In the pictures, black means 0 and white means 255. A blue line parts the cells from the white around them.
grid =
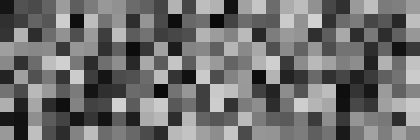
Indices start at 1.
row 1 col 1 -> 21
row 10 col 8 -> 108
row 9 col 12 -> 183
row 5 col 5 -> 208
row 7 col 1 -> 115
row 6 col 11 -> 108
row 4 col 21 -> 139
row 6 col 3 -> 81
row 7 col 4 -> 153
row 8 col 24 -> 167
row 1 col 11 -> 97
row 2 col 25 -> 108
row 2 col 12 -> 74
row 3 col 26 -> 45
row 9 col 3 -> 143
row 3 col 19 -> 40
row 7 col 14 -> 151
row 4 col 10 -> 12
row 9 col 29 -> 44
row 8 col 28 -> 160
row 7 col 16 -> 201
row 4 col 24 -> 77
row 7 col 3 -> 185
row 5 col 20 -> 207
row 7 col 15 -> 63
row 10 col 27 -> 162
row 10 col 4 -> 78
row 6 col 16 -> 77
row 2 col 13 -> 14
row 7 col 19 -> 65
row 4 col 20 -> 80
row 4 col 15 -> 136
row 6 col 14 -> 17
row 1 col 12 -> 69
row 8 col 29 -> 182
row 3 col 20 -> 125
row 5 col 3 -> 108
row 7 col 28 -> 155
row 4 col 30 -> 57

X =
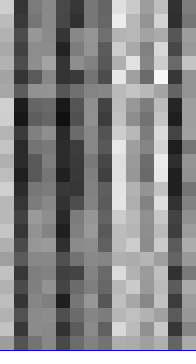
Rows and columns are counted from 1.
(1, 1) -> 206
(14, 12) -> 194
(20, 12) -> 191
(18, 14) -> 172
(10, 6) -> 107
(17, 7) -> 153
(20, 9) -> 219
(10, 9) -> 205
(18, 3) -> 150
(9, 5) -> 16
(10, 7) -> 135
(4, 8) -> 91
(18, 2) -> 74
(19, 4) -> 136
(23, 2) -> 81
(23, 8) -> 124
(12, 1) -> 176
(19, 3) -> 135
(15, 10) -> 174
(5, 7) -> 129
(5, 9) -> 176
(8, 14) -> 158
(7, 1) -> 167
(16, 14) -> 144
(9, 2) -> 23
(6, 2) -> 53
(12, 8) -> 71
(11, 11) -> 133
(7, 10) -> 195
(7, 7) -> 132
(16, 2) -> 65
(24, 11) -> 145
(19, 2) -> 90
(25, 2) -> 83
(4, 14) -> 153
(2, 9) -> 236
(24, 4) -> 137
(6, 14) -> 147
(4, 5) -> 35

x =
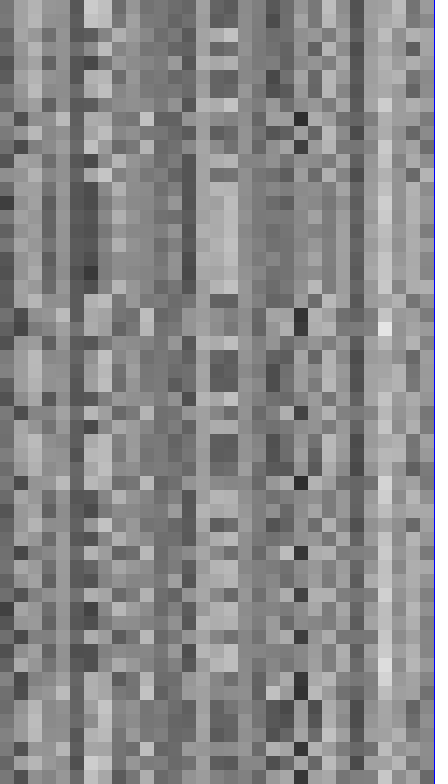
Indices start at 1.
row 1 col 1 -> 118
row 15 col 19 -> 123
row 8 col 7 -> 91
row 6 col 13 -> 104
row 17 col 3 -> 158
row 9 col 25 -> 113
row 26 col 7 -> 145
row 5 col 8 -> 117
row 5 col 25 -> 168
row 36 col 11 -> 132
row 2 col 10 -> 161
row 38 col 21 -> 99
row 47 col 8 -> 129
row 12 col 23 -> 140
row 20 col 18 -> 146
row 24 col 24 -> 179
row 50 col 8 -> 166
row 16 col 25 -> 157
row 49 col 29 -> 153
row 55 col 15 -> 160
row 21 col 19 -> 120
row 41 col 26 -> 102
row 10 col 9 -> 135
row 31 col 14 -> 98
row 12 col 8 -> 139
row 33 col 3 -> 182
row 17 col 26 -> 91
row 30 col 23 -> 148
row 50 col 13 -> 115
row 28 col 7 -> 159
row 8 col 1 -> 106
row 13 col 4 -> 135
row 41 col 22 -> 141
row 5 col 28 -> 179
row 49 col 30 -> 163
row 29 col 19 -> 127
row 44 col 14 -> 93
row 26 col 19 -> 131
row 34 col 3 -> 177
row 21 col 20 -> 108

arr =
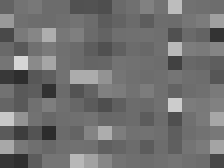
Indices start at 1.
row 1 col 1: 99
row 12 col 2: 47
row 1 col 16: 109
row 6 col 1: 56
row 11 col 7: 112
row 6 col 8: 147
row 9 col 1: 200
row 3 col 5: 119
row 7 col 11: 124
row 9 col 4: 104
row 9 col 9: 105
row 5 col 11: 111
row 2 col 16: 160
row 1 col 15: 111
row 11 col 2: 120
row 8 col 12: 113
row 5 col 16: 94
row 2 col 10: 107
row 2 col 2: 112
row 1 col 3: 120
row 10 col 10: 113
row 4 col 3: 112
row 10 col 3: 83
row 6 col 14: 111
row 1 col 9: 106
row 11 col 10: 108
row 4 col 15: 122
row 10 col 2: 61
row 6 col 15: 109
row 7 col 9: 124
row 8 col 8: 78
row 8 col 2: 89
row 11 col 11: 92
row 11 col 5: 111
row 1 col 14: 113
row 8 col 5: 112

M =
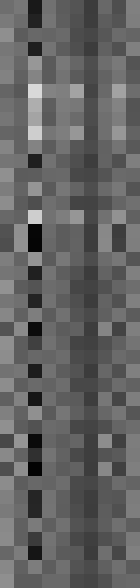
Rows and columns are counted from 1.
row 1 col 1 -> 110
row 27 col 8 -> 103
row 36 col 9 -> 86
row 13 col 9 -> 106
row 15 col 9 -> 101
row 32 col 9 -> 64
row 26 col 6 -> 75
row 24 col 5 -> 92
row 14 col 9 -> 120
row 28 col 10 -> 98
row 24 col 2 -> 138
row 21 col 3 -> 84
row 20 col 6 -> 81
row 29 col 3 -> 22
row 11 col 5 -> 115
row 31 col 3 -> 82
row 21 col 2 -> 92
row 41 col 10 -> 91
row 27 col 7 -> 60
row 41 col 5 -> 112
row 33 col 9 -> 90
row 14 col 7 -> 78
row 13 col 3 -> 93
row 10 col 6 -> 151
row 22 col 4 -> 114
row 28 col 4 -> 99
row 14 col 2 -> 100
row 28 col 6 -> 72
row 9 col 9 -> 125
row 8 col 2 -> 102
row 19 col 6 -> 97
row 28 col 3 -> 106
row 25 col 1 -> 144
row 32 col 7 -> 62
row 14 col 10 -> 84
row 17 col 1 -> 82
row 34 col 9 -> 64
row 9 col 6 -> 107

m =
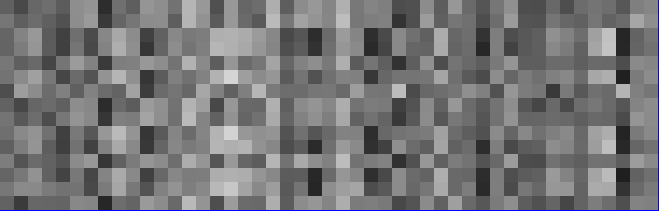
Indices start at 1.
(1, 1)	96
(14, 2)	138
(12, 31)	151
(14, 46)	106
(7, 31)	104
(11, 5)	63
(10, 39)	113
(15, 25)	173
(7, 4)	108
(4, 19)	150
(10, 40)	127
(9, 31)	140
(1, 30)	80
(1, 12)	142
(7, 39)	118
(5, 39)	94
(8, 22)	139
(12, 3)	107
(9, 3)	109
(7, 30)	75
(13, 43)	164
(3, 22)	86
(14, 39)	104
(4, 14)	116
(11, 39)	96
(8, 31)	138
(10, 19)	144
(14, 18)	163
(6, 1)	115
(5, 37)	148
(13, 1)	101
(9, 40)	107
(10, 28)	104
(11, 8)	130
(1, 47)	134
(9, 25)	168
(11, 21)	77
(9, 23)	144
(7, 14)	103
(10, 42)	105
